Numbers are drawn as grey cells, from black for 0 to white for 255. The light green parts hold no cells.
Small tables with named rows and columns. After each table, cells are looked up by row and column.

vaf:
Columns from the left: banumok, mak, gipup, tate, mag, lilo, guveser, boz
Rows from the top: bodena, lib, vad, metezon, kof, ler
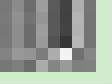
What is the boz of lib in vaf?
116
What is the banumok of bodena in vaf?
120
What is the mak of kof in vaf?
152
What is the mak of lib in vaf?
144
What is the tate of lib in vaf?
149
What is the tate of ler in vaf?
170
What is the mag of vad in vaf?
89
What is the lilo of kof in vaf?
242
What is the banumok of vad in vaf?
119
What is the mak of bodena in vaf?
139
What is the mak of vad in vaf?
141
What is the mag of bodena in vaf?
90
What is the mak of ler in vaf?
127
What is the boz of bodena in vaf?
117
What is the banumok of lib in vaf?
122
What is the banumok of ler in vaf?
119
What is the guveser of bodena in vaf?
174
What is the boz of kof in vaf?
134
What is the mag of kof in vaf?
172
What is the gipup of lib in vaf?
114
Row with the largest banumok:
kof

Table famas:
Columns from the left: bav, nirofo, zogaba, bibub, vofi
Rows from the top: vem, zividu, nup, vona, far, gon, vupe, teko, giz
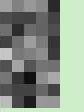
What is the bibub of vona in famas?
123
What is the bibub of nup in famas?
99
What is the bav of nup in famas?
111
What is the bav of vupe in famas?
118
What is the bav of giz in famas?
187
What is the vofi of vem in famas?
41
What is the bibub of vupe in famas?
142
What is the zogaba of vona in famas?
157
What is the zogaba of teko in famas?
67
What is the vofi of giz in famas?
149
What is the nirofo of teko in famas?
67
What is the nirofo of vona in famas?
112
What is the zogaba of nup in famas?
108
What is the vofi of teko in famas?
67
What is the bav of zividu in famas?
77
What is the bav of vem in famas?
160
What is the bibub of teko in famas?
103
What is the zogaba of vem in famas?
152
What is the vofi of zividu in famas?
66

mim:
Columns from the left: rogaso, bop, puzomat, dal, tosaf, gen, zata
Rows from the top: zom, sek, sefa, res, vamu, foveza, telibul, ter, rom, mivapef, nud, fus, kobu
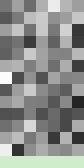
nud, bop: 135
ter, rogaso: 87
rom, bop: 169
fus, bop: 188
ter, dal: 139
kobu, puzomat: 142
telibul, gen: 131
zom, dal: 175
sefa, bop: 196
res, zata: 60
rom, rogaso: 149
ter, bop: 157
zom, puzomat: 108
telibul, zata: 134
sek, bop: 122
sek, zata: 198
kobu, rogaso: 239
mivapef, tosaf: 106
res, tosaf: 97
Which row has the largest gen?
sefa

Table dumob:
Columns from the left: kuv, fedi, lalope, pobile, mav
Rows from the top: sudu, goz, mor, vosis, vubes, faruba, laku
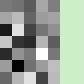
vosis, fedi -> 52
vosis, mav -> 93
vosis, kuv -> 199
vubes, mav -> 119
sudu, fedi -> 114
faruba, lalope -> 113
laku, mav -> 186
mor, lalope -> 68
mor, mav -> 144
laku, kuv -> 103
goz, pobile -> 156
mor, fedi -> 224
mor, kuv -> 25
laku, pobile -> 67
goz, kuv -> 165
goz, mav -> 163
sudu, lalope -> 91
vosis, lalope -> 42
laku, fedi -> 180
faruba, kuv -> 156

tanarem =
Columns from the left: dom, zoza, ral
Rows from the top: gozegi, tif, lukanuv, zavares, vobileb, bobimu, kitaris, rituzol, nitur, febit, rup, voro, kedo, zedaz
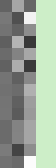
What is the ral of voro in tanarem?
165
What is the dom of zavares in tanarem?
95
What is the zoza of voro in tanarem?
132
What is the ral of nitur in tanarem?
157
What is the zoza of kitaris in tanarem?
96
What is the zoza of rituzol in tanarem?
108
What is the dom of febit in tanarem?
117

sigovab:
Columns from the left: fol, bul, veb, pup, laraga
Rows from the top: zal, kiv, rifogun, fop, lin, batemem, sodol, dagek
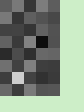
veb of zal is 54
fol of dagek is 104
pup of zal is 125
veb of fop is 130
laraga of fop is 81
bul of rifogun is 67

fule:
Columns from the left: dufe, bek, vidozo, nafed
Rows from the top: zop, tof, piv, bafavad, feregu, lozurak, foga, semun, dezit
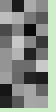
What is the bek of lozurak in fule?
109
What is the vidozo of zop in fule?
170
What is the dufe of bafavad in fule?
108
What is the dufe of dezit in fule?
36
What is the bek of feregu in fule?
180
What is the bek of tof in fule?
174
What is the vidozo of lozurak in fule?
108
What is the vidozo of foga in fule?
36
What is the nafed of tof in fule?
88
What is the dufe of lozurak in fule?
148
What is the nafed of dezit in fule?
164
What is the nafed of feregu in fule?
115
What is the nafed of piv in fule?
151
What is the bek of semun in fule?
152
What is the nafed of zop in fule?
139
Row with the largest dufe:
tof

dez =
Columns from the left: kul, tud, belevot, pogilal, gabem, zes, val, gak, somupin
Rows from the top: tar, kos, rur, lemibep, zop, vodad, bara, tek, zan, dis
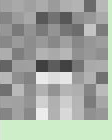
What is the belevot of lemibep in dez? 141
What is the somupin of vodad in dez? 172
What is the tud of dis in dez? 161
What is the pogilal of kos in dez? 88
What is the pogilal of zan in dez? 208
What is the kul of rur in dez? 150
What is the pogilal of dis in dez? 236
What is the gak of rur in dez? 196
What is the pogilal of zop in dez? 178
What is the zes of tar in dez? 175
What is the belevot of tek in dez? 142
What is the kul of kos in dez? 133
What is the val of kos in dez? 142
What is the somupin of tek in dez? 186
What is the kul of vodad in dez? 100
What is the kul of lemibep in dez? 136
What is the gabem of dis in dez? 177
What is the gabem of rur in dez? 148

